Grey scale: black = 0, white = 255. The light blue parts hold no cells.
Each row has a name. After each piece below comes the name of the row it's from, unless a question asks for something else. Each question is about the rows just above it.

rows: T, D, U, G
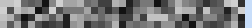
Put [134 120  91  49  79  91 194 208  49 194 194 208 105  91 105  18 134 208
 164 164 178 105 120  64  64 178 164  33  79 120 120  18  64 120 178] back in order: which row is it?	T
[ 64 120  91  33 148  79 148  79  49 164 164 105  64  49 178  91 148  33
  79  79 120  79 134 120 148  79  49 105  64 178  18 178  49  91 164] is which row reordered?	G
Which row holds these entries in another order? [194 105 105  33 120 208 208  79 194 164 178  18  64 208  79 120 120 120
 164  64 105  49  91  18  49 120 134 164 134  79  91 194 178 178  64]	D

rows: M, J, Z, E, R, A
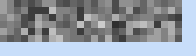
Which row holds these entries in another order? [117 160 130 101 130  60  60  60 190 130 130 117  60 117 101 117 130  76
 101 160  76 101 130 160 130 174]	J
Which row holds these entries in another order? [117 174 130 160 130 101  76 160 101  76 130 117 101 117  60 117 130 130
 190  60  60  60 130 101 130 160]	J
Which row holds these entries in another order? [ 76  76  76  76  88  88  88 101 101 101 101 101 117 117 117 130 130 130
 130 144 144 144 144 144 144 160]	M

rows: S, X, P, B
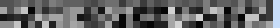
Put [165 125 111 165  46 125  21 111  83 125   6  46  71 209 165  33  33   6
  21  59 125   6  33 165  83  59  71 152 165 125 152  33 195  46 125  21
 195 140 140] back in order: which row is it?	B
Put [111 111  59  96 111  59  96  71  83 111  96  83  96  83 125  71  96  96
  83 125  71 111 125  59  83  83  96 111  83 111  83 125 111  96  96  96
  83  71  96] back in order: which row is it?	S
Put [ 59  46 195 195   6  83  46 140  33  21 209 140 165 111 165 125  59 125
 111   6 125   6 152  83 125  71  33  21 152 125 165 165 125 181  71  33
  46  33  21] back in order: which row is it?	P
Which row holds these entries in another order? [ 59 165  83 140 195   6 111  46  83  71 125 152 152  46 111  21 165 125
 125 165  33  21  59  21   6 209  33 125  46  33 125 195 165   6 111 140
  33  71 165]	X
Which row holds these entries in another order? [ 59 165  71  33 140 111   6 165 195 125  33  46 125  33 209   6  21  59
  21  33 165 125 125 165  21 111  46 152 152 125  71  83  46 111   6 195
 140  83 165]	X
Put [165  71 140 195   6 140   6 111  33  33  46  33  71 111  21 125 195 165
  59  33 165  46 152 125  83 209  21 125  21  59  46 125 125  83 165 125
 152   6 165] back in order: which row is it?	B
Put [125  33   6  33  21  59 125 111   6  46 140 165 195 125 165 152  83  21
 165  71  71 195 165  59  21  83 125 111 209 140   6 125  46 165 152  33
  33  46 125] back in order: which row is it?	B

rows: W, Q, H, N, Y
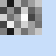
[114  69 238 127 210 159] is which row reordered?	N
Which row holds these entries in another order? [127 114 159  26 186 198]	Y
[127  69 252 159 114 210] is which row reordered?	H

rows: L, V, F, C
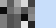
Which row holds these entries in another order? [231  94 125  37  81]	C
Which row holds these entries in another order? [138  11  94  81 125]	F
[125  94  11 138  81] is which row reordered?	F

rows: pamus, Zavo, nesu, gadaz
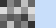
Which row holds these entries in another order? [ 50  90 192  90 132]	gadaz
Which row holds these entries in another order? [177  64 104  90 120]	nesu
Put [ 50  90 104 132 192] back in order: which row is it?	pamus
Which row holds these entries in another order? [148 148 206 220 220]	Zavo
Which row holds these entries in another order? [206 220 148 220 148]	Zavo
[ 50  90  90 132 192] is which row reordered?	gadaz
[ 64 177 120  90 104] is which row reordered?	nesu

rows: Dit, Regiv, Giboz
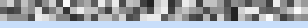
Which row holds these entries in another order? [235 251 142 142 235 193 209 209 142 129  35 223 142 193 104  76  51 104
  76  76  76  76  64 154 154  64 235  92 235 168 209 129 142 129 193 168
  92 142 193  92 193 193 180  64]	Regiv
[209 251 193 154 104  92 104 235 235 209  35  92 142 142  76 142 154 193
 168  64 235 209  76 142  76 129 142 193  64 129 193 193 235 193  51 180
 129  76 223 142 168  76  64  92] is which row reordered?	Regiv
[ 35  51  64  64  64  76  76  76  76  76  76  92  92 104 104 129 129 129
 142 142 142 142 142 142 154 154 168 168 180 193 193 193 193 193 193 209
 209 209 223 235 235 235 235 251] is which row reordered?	Dit

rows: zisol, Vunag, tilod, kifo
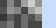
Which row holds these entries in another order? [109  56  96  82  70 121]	tilod
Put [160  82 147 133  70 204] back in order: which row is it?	zisol
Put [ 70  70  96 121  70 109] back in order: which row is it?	kifo
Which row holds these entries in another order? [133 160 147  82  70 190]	Vunag

